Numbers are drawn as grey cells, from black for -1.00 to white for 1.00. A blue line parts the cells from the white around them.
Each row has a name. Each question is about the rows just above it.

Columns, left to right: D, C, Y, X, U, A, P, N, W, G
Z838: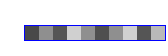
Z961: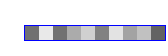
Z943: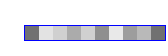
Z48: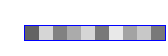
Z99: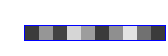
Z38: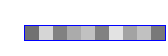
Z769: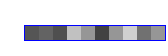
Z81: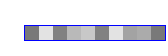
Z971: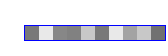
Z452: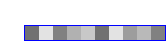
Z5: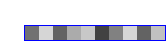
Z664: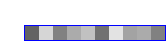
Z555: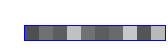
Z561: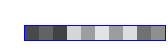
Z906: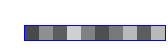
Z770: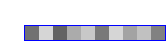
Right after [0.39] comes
[0.57]
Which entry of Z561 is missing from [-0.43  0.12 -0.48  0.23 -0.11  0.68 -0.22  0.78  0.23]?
[0.73]
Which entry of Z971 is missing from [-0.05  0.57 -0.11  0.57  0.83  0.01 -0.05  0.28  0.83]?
[0.06]
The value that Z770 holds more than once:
[0.68]
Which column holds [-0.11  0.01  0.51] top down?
G
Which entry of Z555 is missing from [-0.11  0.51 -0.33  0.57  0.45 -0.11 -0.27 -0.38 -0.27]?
[-0.17]
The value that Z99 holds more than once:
[-0.54]

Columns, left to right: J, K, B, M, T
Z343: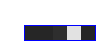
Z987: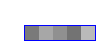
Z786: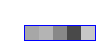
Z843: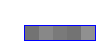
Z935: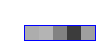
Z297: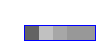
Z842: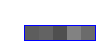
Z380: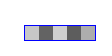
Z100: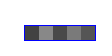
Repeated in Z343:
[-0.70]
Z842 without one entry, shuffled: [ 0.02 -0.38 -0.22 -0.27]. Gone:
[-0.16]
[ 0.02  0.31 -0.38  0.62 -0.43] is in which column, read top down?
B
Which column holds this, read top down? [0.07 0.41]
K
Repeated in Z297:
[0.19]

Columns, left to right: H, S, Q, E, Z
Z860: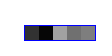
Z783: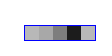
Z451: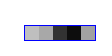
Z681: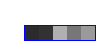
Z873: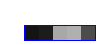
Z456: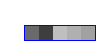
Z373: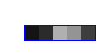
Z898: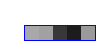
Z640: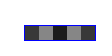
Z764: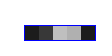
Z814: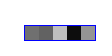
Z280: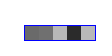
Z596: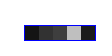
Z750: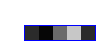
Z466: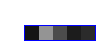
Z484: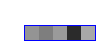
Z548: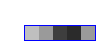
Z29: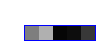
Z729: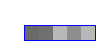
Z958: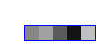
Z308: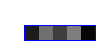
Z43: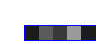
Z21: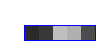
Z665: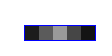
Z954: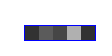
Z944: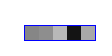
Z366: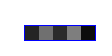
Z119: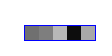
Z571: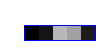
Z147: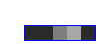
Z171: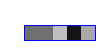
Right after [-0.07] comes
[0.21]
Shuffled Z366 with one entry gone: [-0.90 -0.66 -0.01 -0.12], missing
[-0.72]

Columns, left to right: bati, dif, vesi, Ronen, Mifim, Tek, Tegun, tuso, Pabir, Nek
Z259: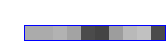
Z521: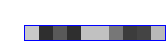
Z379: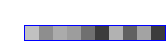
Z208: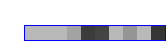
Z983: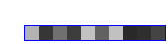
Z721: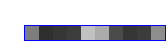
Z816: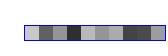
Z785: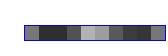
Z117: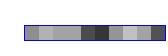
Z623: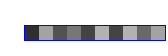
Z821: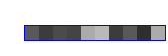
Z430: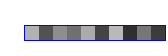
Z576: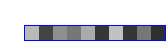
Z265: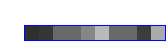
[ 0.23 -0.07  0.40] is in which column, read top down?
Tegun
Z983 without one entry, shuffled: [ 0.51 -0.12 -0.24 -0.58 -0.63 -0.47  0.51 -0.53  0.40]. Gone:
[-0.68]
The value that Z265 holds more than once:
[-0.18]
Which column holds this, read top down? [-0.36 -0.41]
vesi

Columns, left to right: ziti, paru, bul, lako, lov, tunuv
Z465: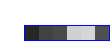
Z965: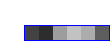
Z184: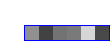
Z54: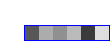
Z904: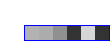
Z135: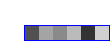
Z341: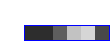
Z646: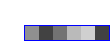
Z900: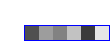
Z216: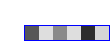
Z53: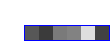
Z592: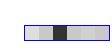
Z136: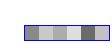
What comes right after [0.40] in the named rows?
[0.35]
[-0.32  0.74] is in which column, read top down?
ziti
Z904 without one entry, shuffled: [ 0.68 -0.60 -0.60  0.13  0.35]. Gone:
[0.40]
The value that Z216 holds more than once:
[0.74]
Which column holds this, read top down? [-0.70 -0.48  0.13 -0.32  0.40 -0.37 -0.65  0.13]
ziti

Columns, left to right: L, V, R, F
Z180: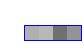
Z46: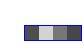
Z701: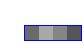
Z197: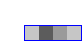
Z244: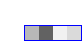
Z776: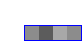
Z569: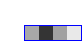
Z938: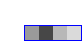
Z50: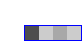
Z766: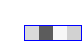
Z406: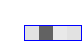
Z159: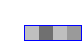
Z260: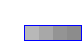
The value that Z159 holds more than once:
[0.50]
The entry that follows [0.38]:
[0.44]
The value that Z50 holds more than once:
[0.60]
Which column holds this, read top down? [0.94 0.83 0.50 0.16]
R
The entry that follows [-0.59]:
[0.26]
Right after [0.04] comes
[-0.33]
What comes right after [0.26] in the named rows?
[0.83]

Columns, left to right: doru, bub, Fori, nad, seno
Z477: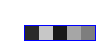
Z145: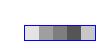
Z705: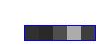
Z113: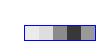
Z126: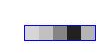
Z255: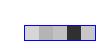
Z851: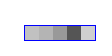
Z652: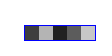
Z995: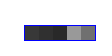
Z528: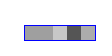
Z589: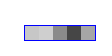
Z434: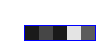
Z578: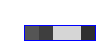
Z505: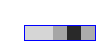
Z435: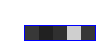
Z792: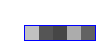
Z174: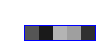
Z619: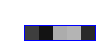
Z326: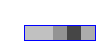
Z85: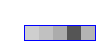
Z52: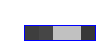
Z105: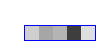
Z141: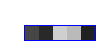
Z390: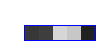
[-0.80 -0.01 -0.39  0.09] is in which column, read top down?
Fori
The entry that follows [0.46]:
[-0.74]
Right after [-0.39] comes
[0.35]
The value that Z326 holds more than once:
[0.51]

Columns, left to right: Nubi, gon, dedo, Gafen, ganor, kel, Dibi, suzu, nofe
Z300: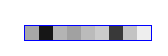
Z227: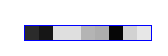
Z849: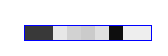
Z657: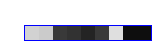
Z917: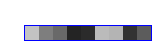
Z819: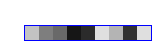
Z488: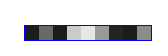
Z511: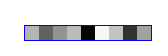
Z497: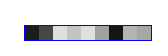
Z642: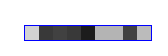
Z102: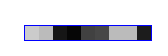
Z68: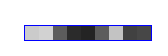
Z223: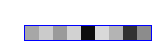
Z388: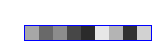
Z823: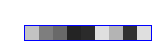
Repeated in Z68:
[-0.28]
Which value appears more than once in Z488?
[-0.78]
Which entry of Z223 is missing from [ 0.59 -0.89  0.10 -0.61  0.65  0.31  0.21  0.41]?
[0.70]
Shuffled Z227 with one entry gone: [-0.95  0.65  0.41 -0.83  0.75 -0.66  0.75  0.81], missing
[0.36]
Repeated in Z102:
[0.47]
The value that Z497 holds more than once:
[0.75]

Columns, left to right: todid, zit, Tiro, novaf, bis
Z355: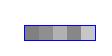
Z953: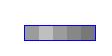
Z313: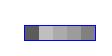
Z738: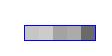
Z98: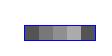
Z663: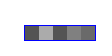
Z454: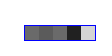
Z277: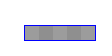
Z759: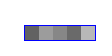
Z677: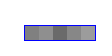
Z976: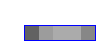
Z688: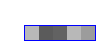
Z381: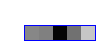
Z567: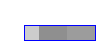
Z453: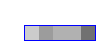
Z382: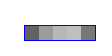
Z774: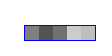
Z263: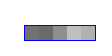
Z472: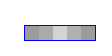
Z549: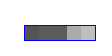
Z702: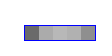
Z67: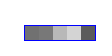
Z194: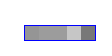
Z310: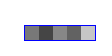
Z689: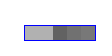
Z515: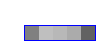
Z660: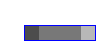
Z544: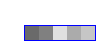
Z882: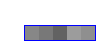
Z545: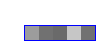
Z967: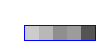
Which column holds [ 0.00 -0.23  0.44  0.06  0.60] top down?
todid
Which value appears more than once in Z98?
[-0.34]
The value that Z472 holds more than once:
[0.22]
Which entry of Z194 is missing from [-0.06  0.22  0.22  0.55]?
[0.17]
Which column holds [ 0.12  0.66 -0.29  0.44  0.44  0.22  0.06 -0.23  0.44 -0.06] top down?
Tiro
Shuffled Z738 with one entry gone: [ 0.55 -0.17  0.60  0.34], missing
[0.28]
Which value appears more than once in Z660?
[-0.06]

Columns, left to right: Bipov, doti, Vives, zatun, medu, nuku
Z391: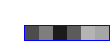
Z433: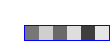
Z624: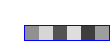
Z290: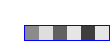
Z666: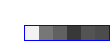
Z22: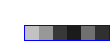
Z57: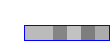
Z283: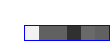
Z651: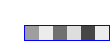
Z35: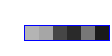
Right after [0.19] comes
[-0.56]
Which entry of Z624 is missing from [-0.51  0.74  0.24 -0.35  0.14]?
[0.68]
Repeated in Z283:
[-0.24]

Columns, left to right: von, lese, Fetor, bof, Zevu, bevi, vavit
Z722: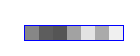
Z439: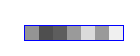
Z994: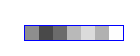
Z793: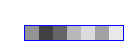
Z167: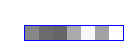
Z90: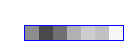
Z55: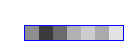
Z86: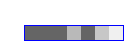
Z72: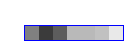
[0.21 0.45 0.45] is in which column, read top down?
bof
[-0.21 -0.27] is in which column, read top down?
Fetor
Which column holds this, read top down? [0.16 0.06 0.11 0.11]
von
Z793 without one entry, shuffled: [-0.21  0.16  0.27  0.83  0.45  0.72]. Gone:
[-0.49]
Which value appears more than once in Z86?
[-0.21]
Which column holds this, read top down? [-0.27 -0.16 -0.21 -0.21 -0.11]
Fetor

